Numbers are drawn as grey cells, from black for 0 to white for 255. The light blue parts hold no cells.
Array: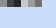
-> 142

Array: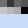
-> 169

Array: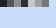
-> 143

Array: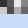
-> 173

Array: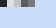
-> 120

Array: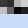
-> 180

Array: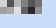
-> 182

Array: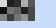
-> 145
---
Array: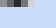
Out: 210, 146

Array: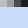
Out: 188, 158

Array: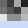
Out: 228, 184

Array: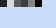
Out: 216, 132

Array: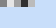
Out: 229, 187

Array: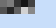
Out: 210, 136
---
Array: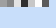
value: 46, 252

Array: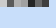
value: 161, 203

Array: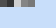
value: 207, 207

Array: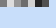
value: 108, 221

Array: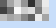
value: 206, 248

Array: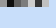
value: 124, 205

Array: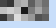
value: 26, 221

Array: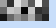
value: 5, 240

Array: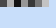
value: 151, 195

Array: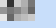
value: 135, 231
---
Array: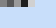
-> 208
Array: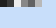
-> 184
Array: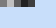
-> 62
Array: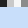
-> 139
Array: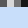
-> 22
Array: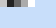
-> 255
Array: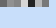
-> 120
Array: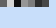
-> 71
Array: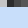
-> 87
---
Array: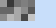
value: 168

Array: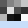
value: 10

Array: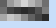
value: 182

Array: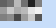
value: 73

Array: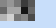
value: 118

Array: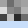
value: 42

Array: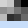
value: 61

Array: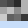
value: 108
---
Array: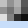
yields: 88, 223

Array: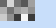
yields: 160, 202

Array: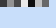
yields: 103, 57

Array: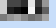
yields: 150, 123

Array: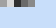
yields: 137, 161

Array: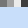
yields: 62, 117

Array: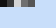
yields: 85, 16
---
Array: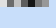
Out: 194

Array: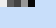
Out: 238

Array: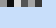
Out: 15

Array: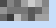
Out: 188

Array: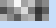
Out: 93

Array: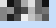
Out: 75

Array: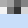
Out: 131

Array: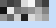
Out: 205

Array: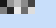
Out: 126

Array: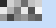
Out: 71
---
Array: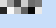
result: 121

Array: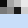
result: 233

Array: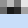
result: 230

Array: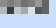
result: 100

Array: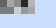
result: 181

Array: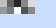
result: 218

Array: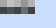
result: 179

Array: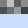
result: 141

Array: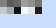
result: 116

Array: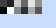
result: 145
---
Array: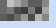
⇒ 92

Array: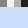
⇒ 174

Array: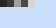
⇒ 74

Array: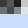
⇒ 29

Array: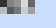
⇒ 217

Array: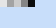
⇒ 133
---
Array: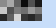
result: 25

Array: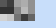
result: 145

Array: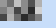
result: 177

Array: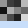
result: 186

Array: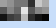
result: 172

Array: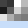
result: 186
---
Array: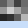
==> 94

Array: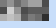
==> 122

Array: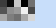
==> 60

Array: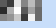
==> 90

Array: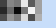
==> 65

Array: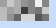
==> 160

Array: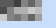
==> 90

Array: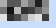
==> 173
